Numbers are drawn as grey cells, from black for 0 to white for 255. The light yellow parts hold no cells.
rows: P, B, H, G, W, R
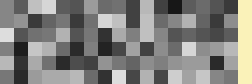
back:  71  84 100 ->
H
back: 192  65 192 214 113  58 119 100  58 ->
B
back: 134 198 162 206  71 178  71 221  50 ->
R

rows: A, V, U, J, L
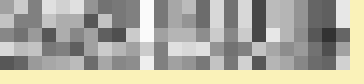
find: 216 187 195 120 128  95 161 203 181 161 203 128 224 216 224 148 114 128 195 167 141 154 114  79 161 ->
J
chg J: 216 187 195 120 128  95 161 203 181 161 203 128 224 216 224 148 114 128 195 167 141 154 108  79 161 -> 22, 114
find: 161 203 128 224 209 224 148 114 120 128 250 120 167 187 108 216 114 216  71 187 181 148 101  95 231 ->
A
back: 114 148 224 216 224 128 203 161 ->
J
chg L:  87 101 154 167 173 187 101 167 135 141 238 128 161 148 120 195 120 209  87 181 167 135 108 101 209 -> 6, 108
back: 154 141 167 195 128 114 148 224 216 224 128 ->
J

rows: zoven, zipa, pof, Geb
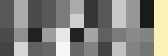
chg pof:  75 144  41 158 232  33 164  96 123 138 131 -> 2, 33
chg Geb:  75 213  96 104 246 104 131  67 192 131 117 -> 0, 67
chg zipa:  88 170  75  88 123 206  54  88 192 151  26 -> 8, 200
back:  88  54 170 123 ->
zoven

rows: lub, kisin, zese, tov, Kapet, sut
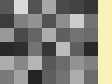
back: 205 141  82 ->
kisin
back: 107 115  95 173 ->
zese
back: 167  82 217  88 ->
lub

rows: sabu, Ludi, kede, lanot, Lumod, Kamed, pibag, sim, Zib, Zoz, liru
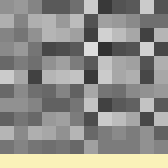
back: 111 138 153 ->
Ludi
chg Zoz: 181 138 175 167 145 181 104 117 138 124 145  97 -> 7, 124
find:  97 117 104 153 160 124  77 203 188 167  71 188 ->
Zib
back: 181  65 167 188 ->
kede
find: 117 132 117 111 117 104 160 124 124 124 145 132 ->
liru
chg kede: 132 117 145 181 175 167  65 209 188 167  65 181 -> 5, 160

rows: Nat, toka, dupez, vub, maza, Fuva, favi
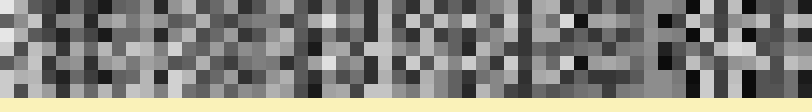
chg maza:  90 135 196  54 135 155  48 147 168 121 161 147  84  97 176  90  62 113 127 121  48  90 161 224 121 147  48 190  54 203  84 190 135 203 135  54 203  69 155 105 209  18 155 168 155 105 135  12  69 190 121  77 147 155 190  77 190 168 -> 5, 147
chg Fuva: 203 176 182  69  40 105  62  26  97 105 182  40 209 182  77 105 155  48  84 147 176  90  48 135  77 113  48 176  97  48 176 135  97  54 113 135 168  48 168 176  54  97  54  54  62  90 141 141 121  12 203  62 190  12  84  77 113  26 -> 4, 34
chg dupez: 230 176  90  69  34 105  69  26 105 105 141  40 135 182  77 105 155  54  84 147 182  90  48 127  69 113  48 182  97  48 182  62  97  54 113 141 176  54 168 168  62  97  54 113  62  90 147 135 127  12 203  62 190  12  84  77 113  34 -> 24, 77
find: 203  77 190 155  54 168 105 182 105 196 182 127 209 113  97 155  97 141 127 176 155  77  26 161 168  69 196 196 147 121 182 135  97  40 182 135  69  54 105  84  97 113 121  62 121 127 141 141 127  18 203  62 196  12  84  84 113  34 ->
favi
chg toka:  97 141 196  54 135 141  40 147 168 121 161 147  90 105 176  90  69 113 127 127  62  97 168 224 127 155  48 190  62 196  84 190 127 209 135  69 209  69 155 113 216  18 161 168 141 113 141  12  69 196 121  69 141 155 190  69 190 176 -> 36, 203
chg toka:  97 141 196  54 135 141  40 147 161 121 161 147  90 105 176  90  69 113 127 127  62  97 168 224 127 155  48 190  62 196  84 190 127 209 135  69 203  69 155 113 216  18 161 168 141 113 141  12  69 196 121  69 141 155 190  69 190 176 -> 8, 168

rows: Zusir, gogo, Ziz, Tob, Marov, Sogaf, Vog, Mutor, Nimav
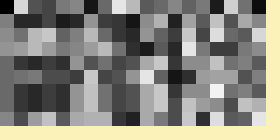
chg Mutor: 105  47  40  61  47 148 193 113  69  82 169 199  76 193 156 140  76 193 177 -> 1, 54
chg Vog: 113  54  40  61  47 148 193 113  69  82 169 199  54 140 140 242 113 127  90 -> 0, 105
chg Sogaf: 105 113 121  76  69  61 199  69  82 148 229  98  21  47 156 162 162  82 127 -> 4, 76
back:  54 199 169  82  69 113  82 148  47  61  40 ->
Marov
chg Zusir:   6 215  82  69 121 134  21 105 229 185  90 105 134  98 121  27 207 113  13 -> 0, 0

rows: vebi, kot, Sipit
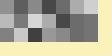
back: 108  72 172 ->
kot
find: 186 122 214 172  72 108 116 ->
kot
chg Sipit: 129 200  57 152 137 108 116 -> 2, 64
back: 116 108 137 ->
Sipit
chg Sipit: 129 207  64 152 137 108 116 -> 1, 200
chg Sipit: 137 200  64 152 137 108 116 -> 0, 129

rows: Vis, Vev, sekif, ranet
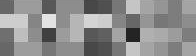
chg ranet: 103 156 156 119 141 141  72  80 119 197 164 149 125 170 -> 13, 164
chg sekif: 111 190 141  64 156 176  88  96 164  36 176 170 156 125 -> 5, 182
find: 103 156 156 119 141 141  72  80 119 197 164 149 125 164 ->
ranet

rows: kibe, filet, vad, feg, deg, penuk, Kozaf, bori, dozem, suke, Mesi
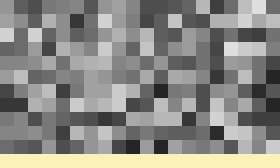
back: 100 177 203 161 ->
Kozaf
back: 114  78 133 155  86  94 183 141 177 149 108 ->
vad
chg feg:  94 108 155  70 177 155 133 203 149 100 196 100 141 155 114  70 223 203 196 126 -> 0, 100
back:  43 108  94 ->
suke
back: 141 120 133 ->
Mesi

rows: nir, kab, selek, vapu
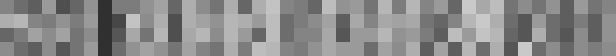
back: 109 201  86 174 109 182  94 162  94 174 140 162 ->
vapu
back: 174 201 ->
kab
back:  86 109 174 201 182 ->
kab
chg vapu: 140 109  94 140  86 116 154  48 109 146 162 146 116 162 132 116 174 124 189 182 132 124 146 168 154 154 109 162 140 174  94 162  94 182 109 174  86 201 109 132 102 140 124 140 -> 39, 140
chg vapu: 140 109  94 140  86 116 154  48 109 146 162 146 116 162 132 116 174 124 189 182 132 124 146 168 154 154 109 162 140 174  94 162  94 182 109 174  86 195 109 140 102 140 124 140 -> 37, 201
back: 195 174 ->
nir

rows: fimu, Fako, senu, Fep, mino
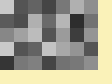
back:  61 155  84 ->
senu
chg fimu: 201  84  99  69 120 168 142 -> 5, 176
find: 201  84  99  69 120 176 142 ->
fimu
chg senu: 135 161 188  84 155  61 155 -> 6, 148
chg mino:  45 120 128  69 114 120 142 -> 0, 53

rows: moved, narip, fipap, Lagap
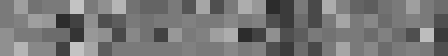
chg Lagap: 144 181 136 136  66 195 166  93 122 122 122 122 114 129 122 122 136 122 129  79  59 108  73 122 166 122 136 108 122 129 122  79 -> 12, 122
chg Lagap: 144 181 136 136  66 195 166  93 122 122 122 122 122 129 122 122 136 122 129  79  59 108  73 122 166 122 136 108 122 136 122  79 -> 29, 129
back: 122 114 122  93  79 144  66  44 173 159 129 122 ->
fipap
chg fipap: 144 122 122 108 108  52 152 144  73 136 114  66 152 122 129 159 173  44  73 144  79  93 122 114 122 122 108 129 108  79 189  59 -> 18, 66

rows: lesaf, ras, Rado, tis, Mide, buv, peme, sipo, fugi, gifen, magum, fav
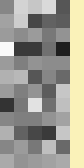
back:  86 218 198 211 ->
lesaf
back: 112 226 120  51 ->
sipo
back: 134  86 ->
buv
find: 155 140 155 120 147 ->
Rado
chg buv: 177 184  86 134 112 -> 4, 105
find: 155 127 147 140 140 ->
Mide

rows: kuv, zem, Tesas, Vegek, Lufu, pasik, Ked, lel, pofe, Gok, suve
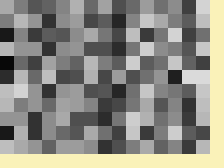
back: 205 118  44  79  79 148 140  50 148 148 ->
Vegek
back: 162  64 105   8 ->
Lufu
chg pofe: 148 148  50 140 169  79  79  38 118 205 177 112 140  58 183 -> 7, 44
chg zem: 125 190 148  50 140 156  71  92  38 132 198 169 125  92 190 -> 1, 183
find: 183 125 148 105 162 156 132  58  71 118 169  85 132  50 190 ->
lel
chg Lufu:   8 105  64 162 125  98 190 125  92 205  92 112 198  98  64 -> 6, 183
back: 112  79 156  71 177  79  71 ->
pasik

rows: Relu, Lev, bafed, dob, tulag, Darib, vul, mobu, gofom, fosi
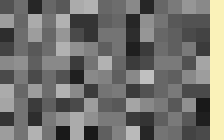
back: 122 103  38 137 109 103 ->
Relu
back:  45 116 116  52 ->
bafed
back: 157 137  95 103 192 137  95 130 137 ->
Darib
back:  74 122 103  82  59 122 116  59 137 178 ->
vul
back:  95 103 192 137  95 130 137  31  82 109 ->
Darib

